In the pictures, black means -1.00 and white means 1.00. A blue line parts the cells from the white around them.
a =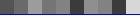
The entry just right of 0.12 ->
0.02
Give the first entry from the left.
-0.34

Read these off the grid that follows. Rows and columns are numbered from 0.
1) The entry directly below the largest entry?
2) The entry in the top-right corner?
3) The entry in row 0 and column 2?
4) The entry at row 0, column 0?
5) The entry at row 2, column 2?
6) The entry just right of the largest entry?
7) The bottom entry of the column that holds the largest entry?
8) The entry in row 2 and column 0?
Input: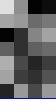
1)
0.28
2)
-0.90
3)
-0.98
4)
0.74
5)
0.04
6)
0.12
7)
-0.72
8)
-0.98
